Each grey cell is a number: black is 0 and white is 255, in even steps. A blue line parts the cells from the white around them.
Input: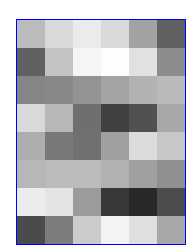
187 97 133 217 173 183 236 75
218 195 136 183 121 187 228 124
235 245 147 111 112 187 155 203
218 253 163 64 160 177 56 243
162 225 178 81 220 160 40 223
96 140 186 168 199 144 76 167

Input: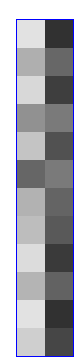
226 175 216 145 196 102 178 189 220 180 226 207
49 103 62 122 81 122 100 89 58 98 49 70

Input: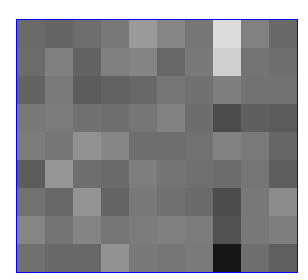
106 108 99 121 125 93 114 134 112
101 128 122 124 119 149 104 116 104
110 99 93 113 145 110 147 132 104
120 128 99 111 134 107 101 118 146
154 132 104 119 110 126 121 124 121
133 104 119 130 110 117 113 128 118
118 121 113 109 114 112 107 124 123
220 207 126 76 130 108 77 82 22
129 116 115 95 122 118 121 121 111
105 111 115 92 103 95 140 127 96

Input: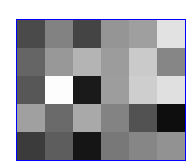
74 101 87 160 59
130 152 253 106 93
68 180 26 169 21
149 156 157 131 120
159 202 206 82 134
226 134 224 14 146

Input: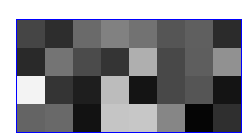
69 41 243 100
45 116 52 105
106 75 30 18
129 52 188 197
114 175 20 199
85 72 72 134
95 94 85 5
43 145 20 47

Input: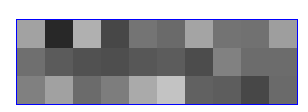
162 111 128
40 91 161
176 81 107
71 78 125
116 87 170
106 92 195
164 76 97
115 129 93
113 108 71
158 108 106

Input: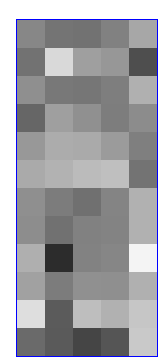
135 114 143 102 152 170 143 141 175 161 222 106
116 217 120 159 172 178 124 113 44 124 91 90
114 159 118 144 170 187 112 129 130 144 190 69
129 151 126 125 155 191 132 131 134 143 177 85
167 78 176 140 127 115 177 177 244 176 198 201

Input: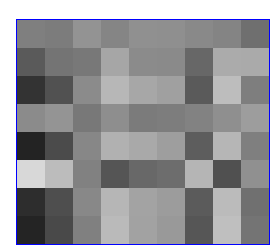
127 90 51 139 35 216 45 36
124 116 81 148 75 188 78 73
147 120 139 120 135 129 136 128
133 166 183 142 177 85 182 186
144 139 167 123 169 104 163 162
143 138 160 125 158 109 156 153
137 103 90 130 93 181 91 86
132 171 189 143 182 80 187 191
111 170 126 157 127 144 112 116
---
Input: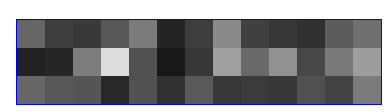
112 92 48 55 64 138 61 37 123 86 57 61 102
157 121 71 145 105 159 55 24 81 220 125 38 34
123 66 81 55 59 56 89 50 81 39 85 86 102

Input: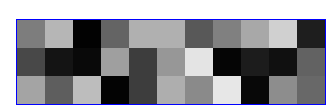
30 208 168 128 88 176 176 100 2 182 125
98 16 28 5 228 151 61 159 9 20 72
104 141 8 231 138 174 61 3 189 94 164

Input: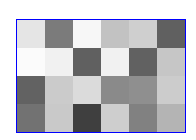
96 207 194 247 123 229
198 97 241 96 241 251
204 143 138 219 203 98
180 129 206 63 201 114

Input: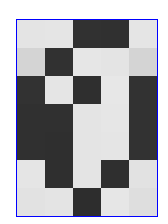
229 48 49 229 228
212 228 230 49 212
50 231 47 229 50
50 230 228 48 48
50 229 228 47 48
226 47 228 47 229
222 230 45 228 226

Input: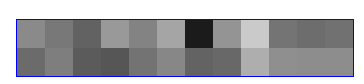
113 109 116 202 148 27 165 131 153 98 120 138
141 141 143 174 104 99 135 115 86 91 126 107

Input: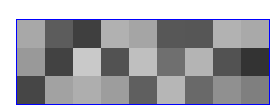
169 178 86 87 165 177 63 92 168
51 82 180 111 191 82 201 66 153
127 144 105 182 95 157 174 162 70

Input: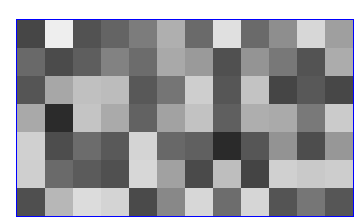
159 215 142 106 224 106 175 124 100 82 238 70
172 83 120 148 80 154 169 108 130 94 75 105
71 88 69 195 86 206 117 88 188 192 167 85
203 121 170 174 95 194 162 98 170 196 43 169
151 77 147 86 42 96 104 212 89 108 77 208
205 201 208 68 190 74 161 215 80 91 106 207
86 118 84 214 109 215 136 74 212 220 183 79
